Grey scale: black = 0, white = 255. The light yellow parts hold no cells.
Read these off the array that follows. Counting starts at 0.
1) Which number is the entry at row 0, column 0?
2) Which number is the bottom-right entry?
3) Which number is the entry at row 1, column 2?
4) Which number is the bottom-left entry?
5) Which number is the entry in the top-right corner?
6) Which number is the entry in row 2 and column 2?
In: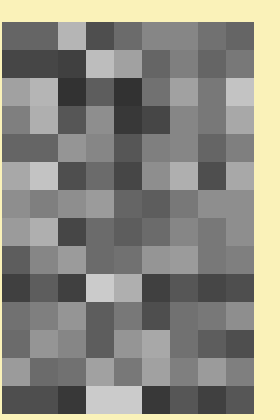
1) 101
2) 86
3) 64
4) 78
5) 101
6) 50

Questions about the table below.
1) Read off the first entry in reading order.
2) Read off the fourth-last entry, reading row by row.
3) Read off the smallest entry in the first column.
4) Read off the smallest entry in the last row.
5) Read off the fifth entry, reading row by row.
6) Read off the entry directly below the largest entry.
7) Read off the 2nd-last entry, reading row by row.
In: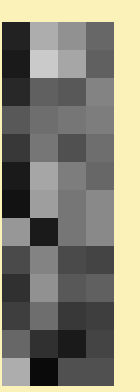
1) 34
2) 173
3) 18
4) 10
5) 26
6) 96
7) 80

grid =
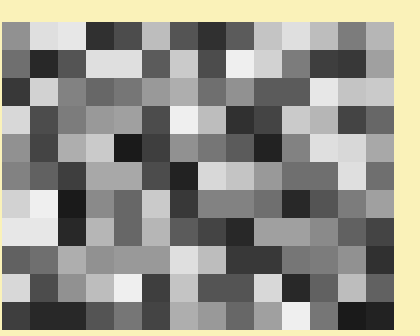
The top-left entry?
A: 145
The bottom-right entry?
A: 34
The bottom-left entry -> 62
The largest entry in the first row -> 231
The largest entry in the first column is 231
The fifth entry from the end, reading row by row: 160
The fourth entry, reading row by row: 48
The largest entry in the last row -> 239
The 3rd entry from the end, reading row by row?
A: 118
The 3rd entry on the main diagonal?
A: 130
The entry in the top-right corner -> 182
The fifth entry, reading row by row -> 76
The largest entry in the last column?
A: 202

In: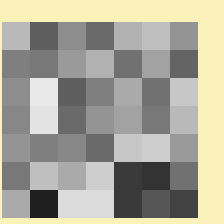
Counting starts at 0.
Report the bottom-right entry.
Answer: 66
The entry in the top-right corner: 148
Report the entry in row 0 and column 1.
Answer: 94
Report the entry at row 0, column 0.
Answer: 185
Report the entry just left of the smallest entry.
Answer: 170
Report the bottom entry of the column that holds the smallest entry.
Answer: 31
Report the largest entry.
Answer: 233
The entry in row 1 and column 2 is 154
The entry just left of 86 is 58
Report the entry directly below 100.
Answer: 199
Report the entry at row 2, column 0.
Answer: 141
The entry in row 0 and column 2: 141
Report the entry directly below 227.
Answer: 127
